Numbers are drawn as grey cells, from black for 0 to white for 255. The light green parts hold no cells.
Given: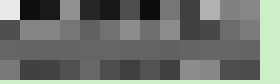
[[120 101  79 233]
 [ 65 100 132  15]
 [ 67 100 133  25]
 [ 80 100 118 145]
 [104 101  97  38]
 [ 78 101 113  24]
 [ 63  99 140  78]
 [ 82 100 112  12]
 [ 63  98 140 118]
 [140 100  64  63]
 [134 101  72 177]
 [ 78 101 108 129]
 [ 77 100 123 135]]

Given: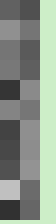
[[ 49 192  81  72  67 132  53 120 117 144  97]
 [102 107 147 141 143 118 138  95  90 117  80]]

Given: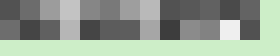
[[109  82]
 [ 69 108]
 [ 96 156]
 [182 195]
 [ 69 134]
 [ 92 121]
 [ 93 158]
 [166 185]
 [ 61  82]
 [139  88]
 [130  97]
 [239  74]
 [ 81  99]]

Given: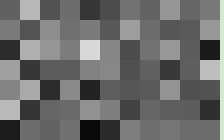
[[ 28 185 132 160  45 122  97]
 [109  53 169  55 176  84 183]
 [ 98 102  44  92 150 141  82]
 [113 106 138  93 125 112 109]
 [ 10 145  35 129 216 123  55]
 [ 43 127  94 135 134  89  77]
 [126  67  86  81  77 157 114]
 [111 102  90  97 114 108  99]
 [118  94 147  57 151  86 150]
 [108  93  81  94  92  90 102]
 [108  46  83 190  27 152 121]]

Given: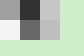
[[243 159]
 [104  50]
 [190 198]]

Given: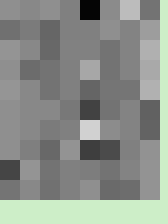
[[116  69 143 143 143 149 143 148 112 143]
 [136 148 127 136 136 136 108 136 123 136]
 [113 115 104 123 136 115 115 104 102 143]
 [128 128 147 128 120 128 128 129 128 128]
 [143 125  62 209  66 101 167 129 128   5]
 [106 115  75 140 115 117 115 115 143 139]
 [109 131 128 131 131 117 131 131 131 188]
 [147 147 146  99  97 177 169 176 157 115]]
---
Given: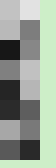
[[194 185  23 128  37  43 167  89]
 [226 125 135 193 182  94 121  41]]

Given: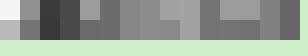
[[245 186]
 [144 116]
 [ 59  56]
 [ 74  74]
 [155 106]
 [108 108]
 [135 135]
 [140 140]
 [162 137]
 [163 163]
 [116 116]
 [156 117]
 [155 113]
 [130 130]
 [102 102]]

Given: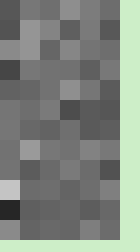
[[ 87  83 138  70  98 117 118 114 115 196  38 138]
 [119 149 148 119 102 110 104 154  92 108  95 100]
 [111 132 102 114 114 122  99 119 106 110  99 105]
 [142  95 134 113 143  77 111 114 122 100 103 102]
 [124 122 116  95 118  90  90 130 108 110  93 126]
 [109  88 110 120  91  86  94 120  82 127 104 108]]

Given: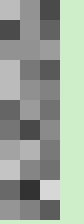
[[188  75 146 187 187 101 117 163 196 105 149]
 [147 148 146 120 144 155  73 179 133  50 129]
 [ 74  98 156  89 130 114 138 121 113 215  92]]

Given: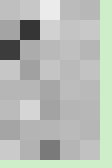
[[191 164  60 198 182 187 165 202]
 [199  53 172 161 182 213 180 178]
 [235 209 185 196 167 163 181 122]
 [187 196 191 186 188 181 186 181]
 [183 200 182 194 185 183 182 193]]

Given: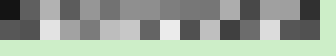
[[ 20  87]
 [ 95  82]
 [178 227]
 [ 92 162]
 [150 123]
 [114 189]
 [143 199]
 [142 100]
 [126 235]
 [119  80]
 [118 191]
 [173  64]
 [ 72 108]
 [160 220]
 [159  86]
 [ 48  81]]
